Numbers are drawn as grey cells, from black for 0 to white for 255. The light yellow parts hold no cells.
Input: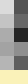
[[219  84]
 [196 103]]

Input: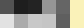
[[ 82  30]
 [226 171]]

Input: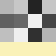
[[182 199]
 [ 96 104]]

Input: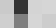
[[202  51]
 [207 127]]

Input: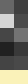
[[103  63]
 [213  75]]

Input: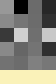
[[152   1]
 [138 118]]

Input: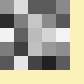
[[149 220]
 [ 44 127]]

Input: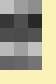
[[193 157]
 [ 55  79]]
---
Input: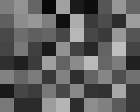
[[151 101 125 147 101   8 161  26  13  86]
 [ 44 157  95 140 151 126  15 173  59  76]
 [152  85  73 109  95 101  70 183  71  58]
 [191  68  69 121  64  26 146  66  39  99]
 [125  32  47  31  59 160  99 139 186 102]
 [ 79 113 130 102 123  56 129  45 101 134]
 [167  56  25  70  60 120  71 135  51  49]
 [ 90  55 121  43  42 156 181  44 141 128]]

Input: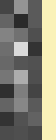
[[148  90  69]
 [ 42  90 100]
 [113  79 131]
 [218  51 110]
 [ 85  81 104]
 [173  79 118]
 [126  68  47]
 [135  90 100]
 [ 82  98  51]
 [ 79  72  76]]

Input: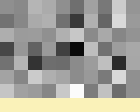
[[204 149 143 137 181 171 143 111 161 120]
 [217 154 114 135 170 176 113  56 176 101]
 [134 147 174 155 156 144 176 199 138 169]
 [157 168  71 151  98 154  64  10 190 113]
 [ 43 167 114 180  51 110 108 139 156 191]
 [216 144 163 134 203 175 165 140 153 122]
 [108 144 197 161 155 134 200 251 124 193]]

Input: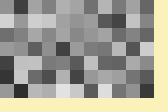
[[162 102 146  63 163 128 176 164 113 181 122]
 [195 133 209 152 206 199 161 148 156  88  68]
 [131 102 111 129 167 136 164 136 150 163 108]
 [ 85 205 154 145  95 143  65 155 124 119 184]
 [170 138  65 192 193 122 127  90 191 102  99]
 [116  90  53 199 107  78 177  68 152 168 159]
 [145  57 152  46 184 174 226 200  91 221 116]]

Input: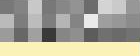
[[202 151 120 131 200 120 135 147 108 212]
 [151 139 186 125 188 126 181 132 234 158]
 [106 114 155 103 160  57 134 143  92 112]]

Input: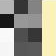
[[ 53 131 181]
 [152 148  23]
 [ 79  54 249]
 [ 87  90 245]]

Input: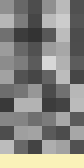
[[186  80 144 103  77 144]
 [204  85 182 124  70 186]
 [188  76 112  60  51  88]
 [167  77 156 104  81 156]
 [177  92 140 125  91 215]
 [188  70 162  83  70 100]
 [113 183 109 118 151  75]
 [ 67 187  57 179 179  60]
 [168  90 134 132 111 124]
 [ 76 167  77 159 163  90]
 [161  81 188 104  67 174]]
